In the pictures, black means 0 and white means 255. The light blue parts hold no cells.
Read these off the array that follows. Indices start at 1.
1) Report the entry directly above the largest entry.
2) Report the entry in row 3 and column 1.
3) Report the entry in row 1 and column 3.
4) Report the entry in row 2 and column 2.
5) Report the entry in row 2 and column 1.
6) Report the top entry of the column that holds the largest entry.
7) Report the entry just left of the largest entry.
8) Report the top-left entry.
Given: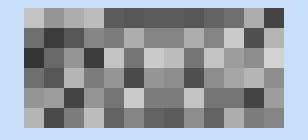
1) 180
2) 53
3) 173
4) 60
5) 111
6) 68
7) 141
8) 195

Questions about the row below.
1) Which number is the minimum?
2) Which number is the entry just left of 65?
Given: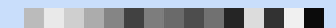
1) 11
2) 133

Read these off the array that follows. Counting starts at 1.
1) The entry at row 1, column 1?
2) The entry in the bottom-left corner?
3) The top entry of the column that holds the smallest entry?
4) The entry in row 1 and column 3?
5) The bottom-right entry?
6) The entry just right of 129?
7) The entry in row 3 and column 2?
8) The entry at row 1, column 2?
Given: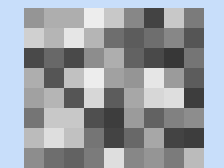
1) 149
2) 141
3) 200
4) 174
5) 187
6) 141
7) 104
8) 174

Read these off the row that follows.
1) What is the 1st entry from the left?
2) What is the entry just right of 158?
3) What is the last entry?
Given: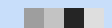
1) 158
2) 195
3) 222

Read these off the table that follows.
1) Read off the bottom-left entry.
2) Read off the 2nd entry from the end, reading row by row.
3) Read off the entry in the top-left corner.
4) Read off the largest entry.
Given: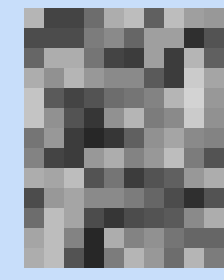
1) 173
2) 181
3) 181
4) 211

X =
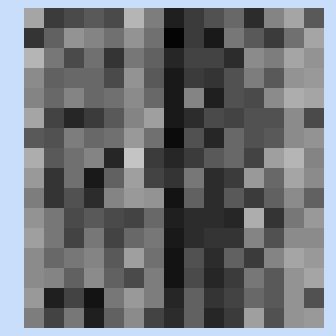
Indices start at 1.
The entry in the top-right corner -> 89
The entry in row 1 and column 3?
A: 74
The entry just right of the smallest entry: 59
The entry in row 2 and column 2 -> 97
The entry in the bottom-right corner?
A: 153
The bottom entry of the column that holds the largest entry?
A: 139
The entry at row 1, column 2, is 59
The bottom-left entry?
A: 125
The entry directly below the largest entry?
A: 159
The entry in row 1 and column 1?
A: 165
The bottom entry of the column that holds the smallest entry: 44
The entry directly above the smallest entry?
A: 31
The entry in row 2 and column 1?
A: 52
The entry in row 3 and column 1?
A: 181
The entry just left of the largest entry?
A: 38
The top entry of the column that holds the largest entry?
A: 181

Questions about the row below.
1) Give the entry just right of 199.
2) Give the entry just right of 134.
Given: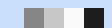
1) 249
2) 199
